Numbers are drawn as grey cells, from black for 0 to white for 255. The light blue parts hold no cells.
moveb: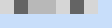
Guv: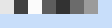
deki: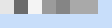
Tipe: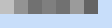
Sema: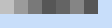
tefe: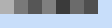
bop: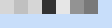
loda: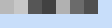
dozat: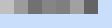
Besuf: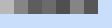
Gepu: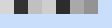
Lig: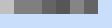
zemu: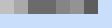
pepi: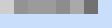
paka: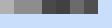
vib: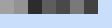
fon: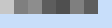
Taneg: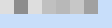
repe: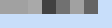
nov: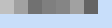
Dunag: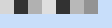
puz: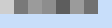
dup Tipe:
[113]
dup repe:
[161]
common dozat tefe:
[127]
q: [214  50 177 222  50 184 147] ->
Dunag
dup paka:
[141]
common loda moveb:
[184]

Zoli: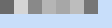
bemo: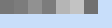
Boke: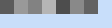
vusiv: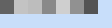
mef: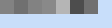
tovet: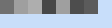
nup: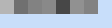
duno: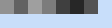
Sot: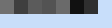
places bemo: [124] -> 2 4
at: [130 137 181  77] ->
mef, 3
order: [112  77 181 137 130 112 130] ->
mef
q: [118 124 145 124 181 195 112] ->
bemo

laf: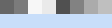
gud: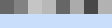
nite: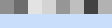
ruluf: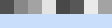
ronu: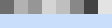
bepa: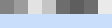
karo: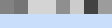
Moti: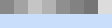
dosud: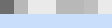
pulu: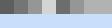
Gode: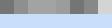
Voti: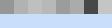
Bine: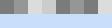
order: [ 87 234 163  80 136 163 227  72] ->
ruluf
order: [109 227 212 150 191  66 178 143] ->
nite
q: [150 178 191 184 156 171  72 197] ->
Voti
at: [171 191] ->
laf, 7
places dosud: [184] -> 2 5 6

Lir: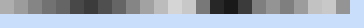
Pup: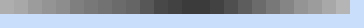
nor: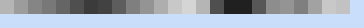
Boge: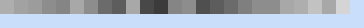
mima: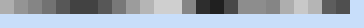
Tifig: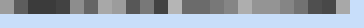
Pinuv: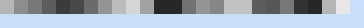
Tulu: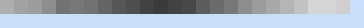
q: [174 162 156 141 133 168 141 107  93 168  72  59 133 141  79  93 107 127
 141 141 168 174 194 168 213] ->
Boge
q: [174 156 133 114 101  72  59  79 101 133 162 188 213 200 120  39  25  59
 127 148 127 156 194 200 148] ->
Lir
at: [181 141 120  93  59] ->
Pinuv, 1
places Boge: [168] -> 6 10 21 24
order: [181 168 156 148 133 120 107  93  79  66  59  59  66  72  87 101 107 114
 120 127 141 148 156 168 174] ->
Pup

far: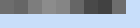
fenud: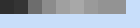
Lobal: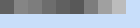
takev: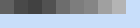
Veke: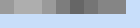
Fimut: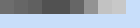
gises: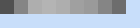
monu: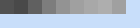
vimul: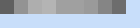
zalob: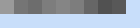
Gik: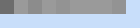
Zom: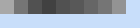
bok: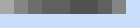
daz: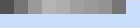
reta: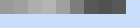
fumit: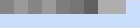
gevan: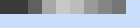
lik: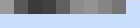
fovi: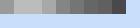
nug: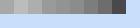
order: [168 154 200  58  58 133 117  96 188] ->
gevan
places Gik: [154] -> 2 4 6 7 8
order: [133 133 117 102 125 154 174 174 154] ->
Veke
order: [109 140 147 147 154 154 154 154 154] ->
Gik
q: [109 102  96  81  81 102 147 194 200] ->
Fimut

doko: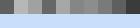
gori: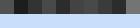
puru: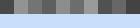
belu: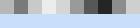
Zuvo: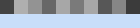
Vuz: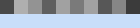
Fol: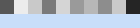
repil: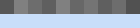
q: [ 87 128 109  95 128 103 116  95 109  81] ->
repil
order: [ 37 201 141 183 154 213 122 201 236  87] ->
Fol

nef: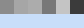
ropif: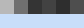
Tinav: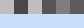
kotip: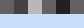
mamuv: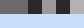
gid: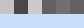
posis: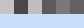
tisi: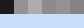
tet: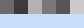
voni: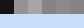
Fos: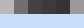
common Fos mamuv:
[154]
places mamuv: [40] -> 3 5
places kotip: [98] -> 1 4 6
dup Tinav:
[190]
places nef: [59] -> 6
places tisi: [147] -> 2 5

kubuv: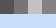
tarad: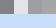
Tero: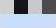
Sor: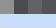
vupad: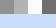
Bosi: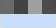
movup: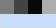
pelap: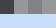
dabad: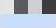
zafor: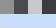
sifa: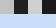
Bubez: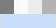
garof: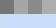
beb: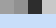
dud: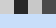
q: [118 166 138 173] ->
garof
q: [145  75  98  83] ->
Sor
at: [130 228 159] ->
tarad, 1

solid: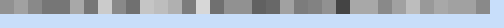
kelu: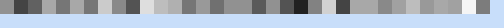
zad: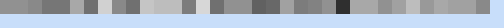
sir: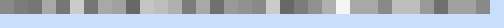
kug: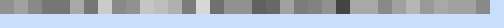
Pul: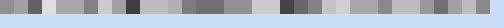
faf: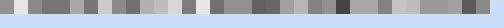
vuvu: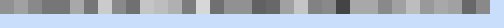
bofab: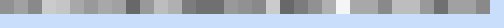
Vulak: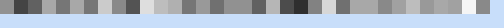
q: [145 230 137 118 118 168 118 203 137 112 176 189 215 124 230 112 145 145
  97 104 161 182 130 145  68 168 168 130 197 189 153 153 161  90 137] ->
faf
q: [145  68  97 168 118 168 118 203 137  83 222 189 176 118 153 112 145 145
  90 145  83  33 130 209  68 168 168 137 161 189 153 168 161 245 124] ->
kelu
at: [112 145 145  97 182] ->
Vulak, 16
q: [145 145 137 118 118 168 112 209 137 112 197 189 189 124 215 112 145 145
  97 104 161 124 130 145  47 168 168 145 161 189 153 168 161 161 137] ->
zad
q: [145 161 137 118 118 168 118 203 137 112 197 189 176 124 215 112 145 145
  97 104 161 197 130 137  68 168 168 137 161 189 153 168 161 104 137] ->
vuvu

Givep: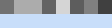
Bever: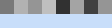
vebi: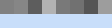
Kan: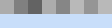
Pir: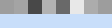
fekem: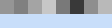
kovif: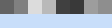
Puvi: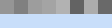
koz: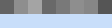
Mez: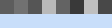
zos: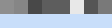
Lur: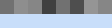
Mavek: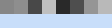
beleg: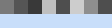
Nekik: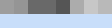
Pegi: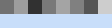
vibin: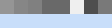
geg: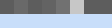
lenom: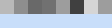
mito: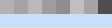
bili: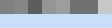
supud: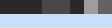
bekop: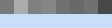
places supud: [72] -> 4 5
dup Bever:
[149]
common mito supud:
[157]
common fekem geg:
[199]
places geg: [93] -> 1 3 7 8

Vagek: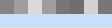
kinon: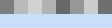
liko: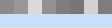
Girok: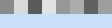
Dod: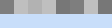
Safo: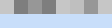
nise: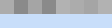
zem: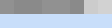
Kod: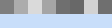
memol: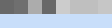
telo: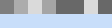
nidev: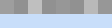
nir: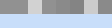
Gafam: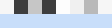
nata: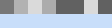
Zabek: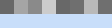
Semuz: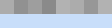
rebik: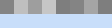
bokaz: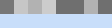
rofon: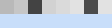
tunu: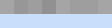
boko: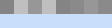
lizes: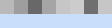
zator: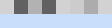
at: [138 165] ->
nise, 2
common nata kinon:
[178]
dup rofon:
[226]
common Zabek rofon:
[185]
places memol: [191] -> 6 7
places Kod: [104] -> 6
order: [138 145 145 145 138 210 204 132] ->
nir

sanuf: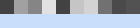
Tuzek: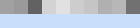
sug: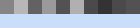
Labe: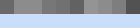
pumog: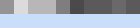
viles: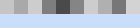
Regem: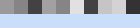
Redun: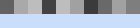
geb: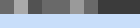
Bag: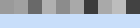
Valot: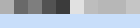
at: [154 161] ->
Bag, 1
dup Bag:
[169]
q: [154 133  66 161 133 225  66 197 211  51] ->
Regem
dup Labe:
[140]
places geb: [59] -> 8 9 10

